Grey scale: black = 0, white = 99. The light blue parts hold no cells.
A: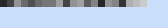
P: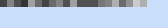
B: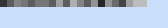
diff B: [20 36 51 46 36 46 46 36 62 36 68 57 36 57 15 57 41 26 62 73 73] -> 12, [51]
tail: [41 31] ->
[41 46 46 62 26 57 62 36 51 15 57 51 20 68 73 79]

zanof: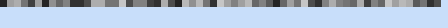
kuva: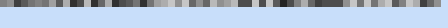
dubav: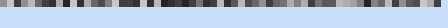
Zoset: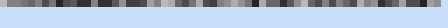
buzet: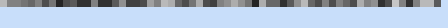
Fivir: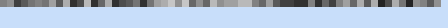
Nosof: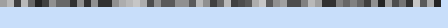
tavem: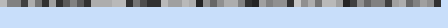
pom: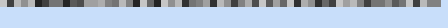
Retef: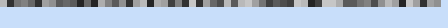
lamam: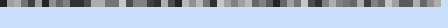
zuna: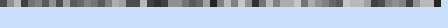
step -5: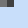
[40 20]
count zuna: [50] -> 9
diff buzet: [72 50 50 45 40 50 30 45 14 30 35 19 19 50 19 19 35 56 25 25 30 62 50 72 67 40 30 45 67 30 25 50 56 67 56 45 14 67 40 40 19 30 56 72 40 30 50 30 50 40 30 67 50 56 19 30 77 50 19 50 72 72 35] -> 42, [35]
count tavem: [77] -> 1
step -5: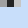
[57 9 72]

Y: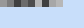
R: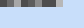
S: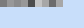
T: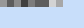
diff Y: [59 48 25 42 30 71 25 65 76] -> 9, [71]
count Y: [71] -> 2
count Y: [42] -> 1
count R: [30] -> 4
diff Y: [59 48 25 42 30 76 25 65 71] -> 6, [71]

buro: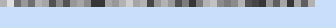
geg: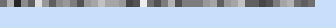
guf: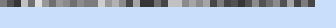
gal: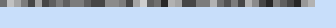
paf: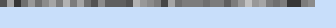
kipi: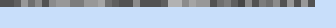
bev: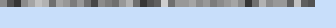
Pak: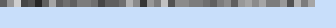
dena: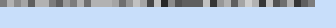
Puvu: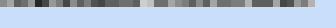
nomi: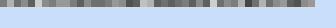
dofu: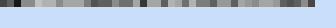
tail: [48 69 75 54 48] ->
[54 69 32 27 21 59 37 64 21 64 37 69]
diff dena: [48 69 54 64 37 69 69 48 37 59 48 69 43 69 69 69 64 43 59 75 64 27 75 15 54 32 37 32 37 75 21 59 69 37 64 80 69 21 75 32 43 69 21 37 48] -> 28, [37]
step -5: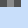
[27 49 27]
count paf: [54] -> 4
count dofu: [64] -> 10
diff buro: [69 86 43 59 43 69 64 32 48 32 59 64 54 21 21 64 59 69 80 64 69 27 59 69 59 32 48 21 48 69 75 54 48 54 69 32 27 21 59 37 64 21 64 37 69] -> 9, [54]
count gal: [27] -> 10

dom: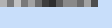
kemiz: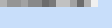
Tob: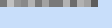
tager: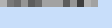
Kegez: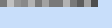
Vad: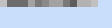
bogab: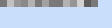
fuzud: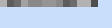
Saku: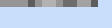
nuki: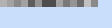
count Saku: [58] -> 6
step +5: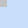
[80]
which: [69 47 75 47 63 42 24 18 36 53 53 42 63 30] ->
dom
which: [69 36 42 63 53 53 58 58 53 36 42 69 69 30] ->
fuzud
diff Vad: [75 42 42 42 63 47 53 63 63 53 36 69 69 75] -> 10, [47]
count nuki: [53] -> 2

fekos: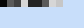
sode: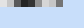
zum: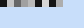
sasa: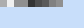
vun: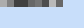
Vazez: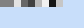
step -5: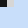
[3 78]
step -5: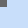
[35]
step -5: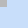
[67]
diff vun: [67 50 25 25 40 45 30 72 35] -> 9, [40]

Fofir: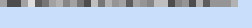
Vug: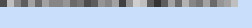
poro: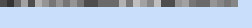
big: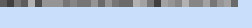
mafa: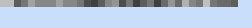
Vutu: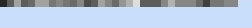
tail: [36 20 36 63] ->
[41 69 52 46 63 41 58 63 74]
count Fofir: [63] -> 6
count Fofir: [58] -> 6
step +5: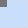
[51]

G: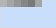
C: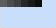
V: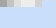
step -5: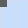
[31]
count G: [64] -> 2

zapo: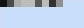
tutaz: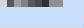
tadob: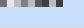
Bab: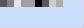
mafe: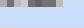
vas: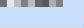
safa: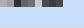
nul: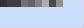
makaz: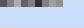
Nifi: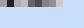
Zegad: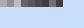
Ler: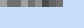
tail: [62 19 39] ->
[44 79 29 24 29]
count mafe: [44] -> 4

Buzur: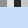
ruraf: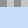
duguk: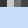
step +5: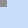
[61]
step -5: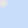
[83]
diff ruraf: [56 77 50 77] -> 3, [56]
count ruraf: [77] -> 2
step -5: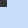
[16]
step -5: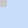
[72]

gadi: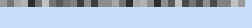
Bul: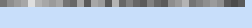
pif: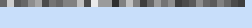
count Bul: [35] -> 6
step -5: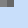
[45 35]
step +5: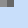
[60 45]

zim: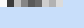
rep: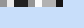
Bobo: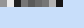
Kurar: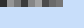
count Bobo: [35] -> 1
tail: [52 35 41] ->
[80 69 85]
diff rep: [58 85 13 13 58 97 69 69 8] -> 2, [91]

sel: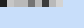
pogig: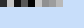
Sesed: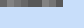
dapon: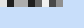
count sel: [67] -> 0
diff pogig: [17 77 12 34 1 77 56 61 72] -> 3, [7]

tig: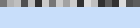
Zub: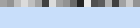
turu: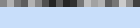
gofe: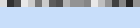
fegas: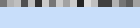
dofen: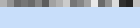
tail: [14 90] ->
[31 36 69 25 63 79 57]
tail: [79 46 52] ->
[63 90 41 57 85 19 14 74]

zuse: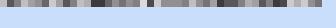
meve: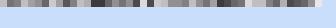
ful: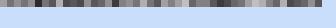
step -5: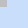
[69]
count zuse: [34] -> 5
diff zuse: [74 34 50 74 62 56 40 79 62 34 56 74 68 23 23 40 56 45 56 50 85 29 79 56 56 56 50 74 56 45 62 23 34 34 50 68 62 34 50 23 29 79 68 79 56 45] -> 11, [50]
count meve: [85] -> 2

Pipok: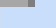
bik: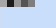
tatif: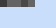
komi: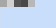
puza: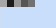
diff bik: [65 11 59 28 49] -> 4, [33]
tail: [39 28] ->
[39]
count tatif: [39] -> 3
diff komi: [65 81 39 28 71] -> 3, [33]
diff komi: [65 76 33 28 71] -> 2, [81]
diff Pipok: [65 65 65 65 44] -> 5, [49]
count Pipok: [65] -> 4

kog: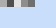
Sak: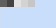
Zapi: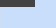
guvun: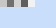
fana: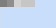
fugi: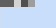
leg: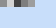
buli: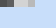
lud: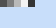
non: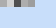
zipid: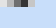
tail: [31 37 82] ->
[82 72]
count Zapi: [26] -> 5
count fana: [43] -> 0
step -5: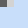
[32 77]

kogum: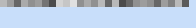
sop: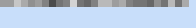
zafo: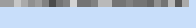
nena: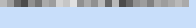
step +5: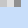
[82 92 61]
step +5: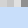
[87 82 92 61]
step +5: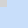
[87]
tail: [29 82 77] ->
[87 56 66 56 72 40 72 29 40 56 61 56 40 61 50 72 35]
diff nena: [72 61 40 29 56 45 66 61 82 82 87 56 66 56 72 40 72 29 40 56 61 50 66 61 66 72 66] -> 10, [77]
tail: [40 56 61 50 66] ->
[61 66 72 66]
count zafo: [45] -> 8

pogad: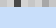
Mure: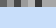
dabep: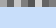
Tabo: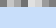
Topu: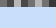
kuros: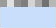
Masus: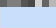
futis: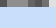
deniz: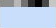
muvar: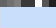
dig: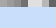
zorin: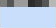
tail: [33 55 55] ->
[55 39 33 44 87]
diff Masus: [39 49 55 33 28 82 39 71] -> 3, [49]
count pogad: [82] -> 3
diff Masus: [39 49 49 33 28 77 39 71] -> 6, [82]
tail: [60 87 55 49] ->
[82 65 44 71]

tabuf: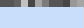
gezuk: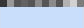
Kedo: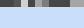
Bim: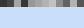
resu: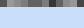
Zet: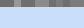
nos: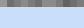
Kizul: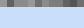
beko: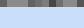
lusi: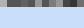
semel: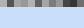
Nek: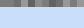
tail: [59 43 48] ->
[54 48 43 54 54 48 38 43 48]
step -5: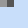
[54 28]
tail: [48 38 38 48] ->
[21 38 54 59 27]
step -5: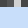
[22 28 76 22]
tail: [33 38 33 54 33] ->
[54 33 69 81 48]
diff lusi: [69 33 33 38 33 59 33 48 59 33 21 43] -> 10, [27]
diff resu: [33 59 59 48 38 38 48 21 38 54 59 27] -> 3, [54]

